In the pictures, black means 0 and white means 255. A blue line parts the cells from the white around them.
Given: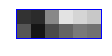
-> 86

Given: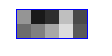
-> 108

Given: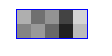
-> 132

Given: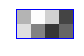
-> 223

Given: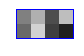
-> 105

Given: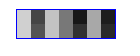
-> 208

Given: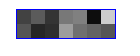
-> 85
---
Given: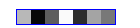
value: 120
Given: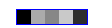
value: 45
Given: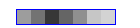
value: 211
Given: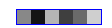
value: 207
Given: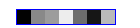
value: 185
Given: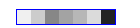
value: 35
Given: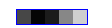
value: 207
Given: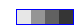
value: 53
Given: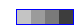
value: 61
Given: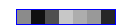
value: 38
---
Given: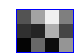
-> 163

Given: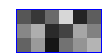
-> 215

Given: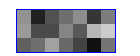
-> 141

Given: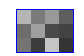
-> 123

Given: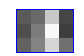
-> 106

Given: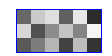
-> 96

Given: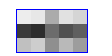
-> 171

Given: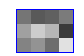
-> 89

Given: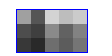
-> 211

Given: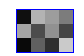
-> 179
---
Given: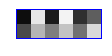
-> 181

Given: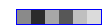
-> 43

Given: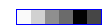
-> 209

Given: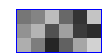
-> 125

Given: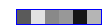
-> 226

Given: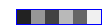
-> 151

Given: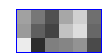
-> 45

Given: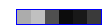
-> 192
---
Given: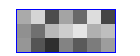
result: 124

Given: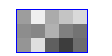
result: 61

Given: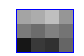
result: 49

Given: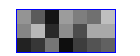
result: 83

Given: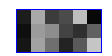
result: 90

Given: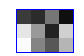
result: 87
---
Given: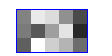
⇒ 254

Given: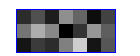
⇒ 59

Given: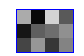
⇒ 150

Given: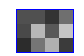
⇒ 117

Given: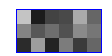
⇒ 157

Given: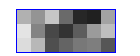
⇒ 184
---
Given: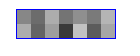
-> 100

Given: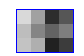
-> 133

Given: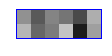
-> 103

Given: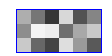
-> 244

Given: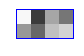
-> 103

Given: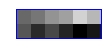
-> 42

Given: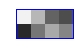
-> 118
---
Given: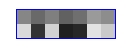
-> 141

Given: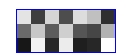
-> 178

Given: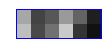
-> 31

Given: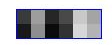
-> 164

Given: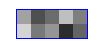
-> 127

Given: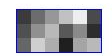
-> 45

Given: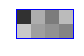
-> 187

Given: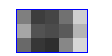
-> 180
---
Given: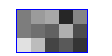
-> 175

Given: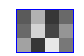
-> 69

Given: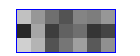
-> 53

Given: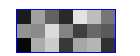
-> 104

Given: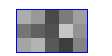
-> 198

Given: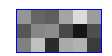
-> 22

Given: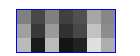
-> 194

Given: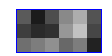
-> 194

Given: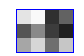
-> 60

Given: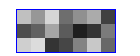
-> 52
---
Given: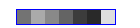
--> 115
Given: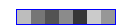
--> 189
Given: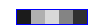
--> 27
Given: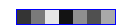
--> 52
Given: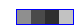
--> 143
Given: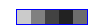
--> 203
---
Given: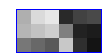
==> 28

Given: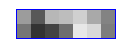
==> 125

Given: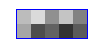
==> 91

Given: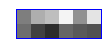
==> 81

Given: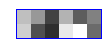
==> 107

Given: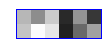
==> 161

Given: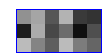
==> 79

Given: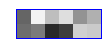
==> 202

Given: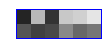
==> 118
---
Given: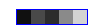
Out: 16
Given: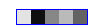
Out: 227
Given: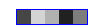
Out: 70
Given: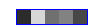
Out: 44
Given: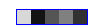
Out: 216
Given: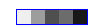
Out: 239
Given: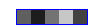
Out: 95
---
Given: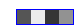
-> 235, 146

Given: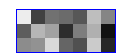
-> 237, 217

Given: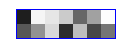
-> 253, 245

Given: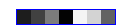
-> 245, 211

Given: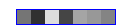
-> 221, 165

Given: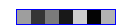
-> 206, 178

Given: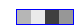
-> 234, 182

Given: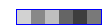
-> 210, 191

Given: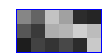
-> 208, 201
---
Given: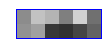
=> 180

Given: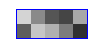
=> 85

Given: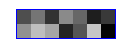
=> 50

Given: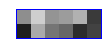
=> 148

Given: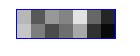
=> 152

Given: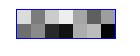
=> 203
